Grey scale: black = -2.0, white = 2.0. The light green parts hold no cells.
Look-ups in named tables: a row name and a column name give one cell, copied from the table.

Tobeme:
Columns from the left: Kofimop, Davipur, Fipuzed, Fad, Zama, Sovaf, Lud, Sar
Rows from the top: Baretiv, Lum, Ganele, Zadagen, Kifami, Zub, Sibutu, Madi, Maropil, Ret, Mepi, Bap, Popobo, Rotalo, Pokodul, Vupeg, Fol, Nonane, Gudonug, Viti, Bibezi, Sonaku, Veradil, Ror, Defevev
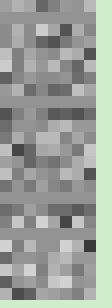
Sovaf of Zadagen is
-0.1
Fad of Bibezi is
0.3
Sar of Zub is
0.9
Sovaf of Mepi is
0.9
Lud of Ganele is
0.7
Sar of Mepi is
0.4
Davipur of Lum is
0.3
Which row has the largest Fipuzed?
Veradil

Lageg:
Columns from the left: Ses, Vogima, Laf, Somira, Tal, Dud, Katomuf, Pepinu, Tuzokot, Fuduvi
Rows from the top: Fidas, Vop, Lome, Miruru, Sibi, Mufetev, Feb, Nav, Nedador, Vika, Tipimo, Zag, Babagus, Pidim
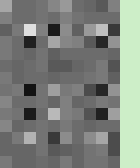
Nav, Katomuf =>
0.0
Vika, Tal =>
0.9
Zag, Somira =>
-0.2
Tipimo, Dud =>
-0.1
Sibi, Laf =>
-0.4
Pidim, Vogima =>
-0.4
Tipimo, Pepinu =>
-0.4
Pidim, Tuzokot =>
-0.2
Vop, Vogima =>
-0.3
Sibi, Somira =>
-0.2
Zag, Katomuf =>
-0.3
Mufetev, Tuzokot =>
-0.1
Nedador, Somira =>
-0.2
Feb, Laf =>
-0.3
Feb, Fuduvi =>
-0.5
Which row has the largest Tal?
Vika

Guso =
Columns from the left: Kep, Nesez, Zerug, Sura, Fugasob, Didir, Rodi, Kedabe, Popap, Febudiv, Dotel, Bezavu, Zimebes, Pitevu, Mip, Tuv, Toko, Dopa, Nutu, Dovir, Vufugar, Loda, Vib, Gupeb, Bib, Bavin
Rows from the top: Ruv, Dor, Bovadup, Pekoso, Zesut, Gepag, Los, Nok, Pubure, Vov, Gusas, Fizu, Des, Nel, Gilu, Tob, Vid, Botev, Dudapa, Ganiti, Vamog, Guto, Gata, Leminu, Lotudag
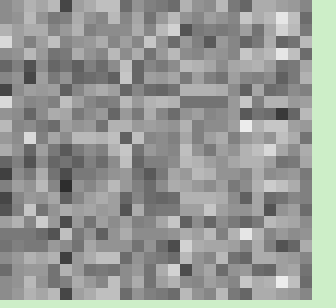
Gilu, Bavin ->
-0.1
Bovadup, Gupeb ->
1.3
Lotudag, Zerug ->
0.8
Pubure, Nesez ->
0.4
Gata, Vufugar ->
0.4
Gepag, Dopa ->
0.6
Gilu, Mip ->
0.6
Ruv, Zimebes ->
0.0
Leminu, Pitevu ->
0.5
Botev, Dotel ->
-0.7
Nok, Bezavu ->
0.1
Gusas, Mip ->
0.3
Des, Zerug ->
-0.4
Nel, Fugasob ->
-0.4

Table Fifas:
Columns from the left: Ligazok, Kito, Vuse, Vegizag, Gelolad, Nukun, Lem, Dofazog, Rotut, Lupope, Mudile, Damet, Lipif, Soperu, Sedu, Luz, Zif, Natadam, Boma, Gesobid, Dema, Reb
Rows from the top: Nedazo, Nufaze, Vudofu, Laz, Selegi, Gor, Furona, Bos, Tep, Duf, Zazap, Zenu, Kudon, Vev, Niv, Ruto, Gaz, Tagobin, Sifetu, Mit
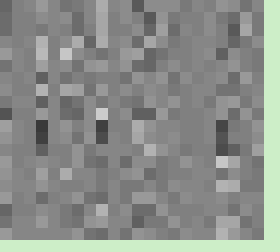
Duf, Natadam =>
0.1
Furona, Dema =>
0.4
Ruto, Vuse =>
0.1
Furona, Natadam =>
0.1
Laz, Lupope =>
0.1
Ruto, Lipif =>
0.1
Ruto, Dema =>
-0.1
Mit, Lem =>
0.3
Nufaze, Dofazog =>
0.1
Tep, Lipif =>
0.3
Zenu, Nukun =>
0.2
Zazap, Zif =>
0.0
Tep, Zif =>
0.1
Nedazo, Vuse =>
0.1
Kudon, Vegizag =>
-0.5
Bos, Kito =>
0.0
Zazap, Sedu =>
0.1
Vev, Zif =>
0.1
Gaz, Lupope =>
0.1

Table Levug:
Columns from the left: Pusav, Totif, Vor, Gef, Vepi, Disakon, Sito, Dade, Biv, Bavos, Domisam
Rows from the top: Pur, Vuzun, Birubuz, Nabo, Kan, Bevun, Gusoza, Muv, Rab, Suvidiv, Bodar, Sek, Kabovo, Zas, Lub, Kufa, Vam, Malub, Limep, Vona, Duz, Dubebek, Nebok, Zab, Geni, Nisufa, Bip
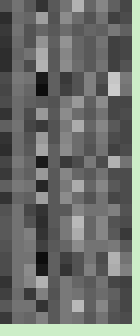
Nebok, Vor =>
0.2
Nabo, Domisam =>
-0.9
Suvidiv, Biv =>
-0.2
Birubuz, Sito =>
-0.6
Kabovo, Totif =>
-0.3
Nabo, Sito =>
-0.4
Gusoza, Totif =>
-0.1
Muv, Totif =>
-0.2
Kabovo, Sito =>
-0.3
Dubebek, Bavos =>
0.8
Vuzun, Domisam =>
-0.8
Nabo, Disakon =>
0.3
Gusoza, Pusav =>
-0.8
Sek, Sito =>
-0.3

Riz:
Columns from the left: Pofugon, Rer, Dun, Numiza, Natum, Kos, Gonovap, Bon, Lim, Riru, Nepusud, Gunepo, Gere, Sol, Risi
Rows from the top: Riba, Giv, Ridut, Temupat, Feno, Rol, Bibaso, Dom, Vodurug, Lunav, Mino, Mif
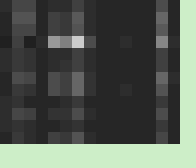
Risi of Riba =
-1.4
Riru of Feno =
-1.4
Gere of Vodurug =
-1.4
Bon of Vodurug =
-1.4
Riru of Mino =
-1.4
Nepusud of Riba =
-1.4
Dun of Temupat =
-1.5
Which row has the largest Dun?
Giv

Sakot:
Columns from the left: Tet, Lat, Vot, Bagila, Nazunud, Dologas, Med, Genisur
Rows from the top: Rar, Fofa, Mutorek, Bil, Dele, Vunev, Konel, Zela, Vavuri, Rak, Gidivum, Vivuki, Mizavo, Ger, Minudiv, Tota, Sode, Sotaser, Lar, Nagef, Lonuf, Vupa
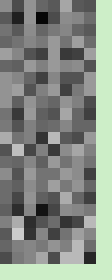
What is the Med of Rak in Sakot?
-0.4
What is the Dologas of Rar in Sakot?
0.6
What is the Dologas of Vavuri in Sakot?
0.3
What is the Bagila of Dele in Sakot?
-1.0
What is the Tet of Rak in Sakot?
-0.2
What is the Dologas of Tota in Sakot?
-0.1
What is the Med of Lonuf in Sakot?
0.9
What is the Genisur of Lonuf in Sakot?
-0.3
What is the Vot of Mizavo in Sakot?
-0.9
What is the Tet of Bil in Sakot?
-0.4
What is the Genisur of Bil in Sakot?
-0.3
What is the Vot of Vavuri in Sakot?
0.3
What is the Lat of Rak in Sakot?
-1.1
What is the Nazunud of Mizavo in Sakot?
-1.1
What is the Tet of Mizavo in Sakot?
-0.7
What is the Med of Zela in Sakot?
-0.1
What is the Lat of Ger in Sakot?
-0.4
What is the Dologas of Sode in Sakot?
0.7

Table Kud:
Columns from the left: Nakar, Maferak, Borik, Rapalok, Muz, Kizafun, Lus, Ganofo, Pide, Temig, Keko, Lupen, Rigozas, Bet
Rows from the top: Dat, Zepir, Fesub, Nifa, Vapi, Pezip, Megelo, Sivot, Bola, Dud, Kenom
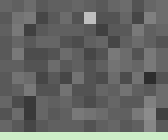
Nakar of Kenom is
-0.4
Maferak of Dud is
-0.3
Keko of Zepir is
-0.4
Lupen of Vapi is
-0.7
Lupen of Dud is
-0.1
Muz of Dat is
-0.5
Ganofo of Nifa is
-0.5
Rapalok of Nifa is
-0.4
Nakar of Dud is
-0.7
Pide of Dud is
-0.3
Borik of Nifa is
-0.6
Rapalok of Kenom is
-0.6
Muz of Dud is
-0.6
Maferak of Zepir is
-0.2
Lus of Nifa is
-0.8

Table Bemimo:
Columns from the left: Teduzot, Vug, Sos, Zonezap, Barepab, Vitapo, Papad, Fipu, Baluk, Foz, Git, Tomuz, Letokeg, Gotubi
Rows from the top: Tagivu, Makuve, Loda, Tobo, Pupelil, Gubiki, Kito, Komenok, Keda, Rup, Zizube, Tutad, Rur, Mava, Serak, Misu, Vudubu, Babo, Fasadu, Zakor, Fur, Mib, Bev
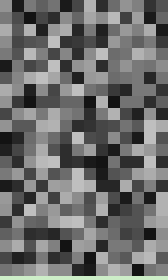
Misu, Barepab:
0.5
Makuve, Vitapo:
0.2
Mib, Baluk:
0.8
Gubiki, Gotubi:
0.2
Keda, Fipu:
-1.7
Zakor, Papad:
-0.3
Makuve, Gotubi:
-0.4
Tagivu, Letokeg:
-1.2
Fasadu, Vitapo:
0.9
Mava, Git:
-1.3
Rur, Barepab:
-0.7
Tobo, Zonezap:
-0.6
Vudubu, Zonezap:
0.6

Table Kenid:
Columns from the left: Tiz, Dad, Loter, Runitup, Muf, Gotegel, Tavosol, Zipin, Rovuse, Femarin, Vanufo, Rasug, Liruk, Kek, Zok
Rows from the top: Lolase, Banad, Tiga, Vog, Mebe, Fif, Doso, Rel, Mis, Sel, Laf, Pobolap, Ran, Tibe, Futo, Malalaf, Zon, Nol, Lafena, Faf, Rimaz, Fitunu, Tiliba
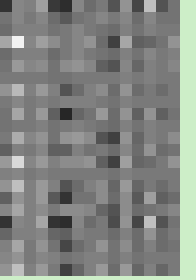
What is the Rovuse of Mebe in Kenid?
-0.2
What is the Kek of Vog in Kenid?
-0.2
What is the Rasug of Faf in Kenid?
-0.3
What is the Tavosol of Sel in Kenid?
-0.4
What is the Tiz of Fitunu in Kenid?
0.1
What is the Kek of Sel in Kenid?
-0.5
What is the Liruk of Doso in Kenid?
0.0
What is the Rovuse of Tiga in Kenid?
-0.2
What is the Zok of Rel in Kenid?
-0.1
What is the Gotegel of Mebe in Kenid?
-0.1
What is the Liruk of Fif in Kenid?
0.0
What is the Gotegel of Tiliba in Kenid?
-1.0
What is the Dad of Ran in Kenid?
0.0
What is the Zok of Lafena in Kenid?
-0.2
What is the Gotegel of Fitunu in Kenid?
-0.2
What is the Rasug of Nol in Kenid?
-0.3
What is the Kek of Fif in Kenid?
-0.1
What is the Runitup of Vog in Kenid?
0.5
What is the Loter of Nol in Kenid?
0.0

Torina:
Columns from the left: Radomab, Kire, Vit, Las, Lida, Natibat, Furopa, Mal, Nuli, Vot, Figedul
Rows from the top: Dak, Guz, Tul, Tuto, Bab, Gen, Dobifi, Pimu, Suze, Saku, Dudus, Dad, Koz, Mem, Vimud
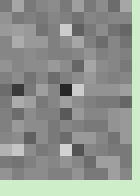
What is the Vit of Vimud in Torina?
0.2
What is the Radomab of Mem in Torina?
-0.1
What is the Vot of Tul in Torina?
-0.2
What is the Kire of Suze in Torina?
0.7
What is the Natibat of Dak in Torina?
-0.1
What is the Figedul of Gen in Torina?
-0.1
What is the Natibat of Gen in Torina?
0.2
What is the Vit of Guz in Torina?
0.0
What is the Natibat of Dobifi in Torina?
0.0
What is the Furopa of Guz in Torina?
-0.2
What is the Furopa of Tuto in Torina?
0.6

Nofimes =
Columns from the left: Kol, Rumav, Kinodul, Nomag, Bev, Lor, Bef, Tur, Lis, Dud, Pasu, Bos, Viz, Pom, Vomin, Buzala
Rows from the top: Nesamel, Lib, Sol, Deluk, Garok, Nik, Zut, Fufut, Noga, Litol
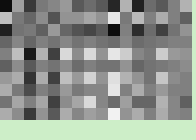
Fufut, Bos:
0.7
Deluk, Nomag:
0.0
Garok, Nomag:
0.8
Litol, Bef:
0.1
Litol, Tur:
0.5
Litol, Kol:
0.7
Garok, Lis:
0.3
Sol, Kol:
-1.5
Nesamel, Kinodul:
-1.1
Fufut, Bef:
-0.1
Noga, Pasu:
0.5
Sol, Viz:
-0.3
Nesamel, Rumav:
0.5
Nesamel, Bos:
-1.5

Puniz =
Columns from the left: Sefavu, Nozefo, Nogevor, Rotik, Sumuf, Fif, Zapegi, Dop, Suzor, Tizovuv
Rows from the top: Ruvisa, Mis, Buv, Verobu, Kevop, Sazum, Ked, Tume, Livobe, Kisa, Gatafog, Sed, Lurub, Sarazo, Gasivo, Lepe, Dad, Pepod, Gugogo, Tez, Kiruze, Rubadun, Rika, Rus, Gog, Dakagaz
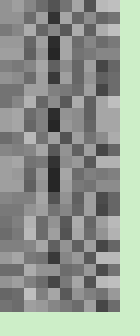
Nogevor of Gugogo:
0.8
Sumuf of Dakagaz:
0.1
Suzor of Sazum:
-0.9
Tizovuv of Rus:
1.0
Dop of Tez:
-0.3
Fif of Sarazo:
0.2
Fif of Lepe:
0.5
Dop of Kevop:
-0.1
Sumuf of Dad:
-0.7
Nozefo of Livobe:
0.1
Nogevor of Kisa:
-0.3
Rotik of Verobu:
0.5
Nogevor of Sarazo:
-0.2
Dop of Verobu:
0.1
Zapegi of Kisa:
0.2

